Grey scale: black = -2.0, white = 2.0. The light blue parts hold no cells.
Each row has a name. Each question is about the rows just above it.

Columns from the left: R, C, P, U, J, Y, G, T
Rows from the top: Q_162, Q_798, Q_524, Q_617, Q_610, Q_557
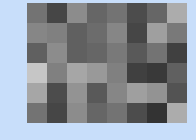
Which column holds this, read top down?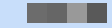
U
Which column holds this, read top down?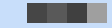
Y
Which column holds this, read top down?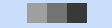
G
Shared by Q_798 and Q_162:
[-0.9]

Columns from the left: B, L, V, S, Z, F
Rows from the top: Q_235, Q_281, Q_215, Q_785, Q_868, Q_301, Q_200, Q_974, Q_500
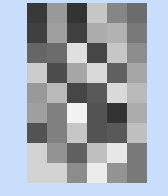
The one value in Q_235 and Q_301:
[-1.2]
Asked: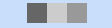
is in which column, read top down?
B

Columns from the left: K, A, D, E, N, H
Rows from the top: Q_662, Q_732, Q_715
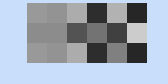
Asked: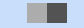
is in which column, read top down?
D
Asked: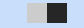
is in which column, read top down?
H

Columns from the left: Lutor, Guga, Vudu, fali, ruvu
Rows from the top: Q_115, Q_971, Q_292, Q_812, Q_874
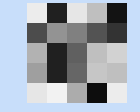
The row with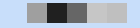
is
Q_812
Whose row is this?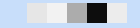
Q_874

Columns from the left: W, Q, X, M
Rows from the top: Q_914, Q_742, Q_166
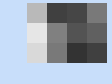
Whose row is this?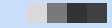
Q_166
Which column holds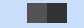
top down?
X
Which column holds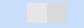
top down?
W
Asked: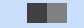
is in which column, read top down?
Q

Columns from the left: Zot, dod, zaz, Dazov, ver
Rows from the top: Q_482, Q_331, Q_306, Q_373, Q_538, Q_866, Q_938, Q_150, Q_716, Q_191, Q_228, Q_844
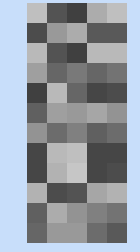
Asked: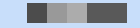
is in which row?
Q_331
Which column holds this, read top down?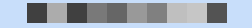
zaz
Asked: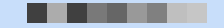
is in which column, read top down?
zaz
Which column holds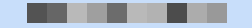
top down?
dod
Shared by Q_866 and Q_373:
[0.5]

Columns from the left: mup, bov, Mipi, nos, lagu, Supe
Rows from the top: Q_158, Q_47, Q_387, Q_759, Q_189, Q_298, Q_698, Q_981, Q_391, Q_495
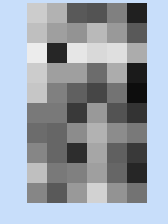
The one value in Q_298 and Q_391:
[-0.1]
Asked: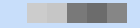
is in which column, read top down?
mup
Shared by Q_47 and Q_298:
[0.4]
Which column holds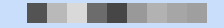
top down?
nos
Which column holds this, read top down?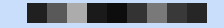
Supe
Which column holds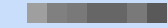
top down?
bov

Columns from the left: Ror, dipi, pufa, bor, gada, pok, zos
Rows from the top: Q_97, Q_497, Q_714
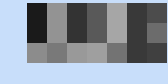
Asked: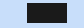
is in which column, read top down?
Ror
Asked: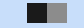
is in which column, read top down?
Ror
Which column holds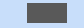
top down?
bor

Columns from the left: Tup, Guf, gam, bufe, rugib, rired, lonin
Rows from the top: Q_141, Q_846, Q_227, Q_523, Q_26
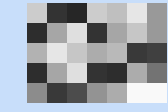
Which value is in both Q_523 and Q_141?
[-1.2]
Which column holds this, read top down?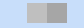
rugib
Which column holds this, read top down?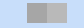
rugib
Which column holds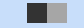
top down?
Guf

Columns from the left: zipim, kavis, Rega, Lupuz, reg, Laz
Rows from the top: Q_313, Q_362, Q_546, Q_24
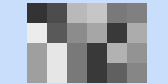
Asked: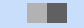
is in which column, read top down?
reg
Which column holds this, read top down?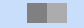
Laz
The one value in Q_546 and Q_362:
[-1.1]
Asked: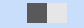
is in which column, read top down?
kavis
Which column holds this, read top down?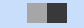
Lupuz

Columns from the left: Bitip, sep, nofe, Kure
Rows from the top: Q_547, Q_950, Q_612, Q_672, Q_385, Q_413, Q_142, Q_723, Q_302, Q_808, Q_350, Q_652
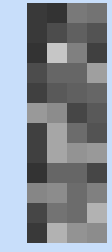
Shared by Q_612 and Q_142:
[-1.0]
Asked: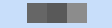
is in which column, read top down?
sep
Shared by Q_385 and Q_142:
[-1.0]
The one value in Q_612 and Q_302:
[-1.2]

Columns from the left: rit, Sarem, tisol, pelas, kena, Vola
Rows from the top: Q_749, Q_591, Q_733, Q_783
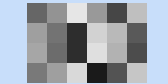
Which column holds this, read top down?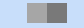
rit
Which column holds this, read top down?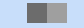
Sarem
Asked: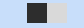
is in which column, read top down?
tisol
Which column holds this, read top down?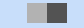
kena
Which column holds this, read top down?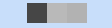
kena
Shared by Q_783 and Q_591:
[0.5]

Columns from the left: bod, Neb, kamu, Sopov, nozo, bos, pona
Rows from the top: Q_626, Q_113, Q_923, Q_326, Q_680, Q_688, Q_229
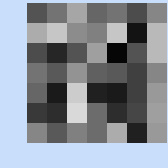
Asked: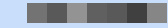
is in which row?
Q_326
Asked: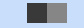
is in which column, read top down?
bod
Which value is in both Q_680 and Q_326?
[-1.0]
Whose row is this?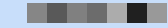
Q_229
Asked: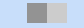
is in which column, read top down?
kamu
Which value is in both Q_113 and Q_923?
[0.9]
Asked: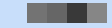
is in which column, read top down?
bod

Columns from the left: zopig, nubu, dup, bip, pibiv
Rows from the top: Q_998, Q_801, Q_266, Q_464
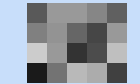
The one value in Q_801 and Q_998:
[0.4]
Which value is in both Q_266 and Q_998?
[0.4]

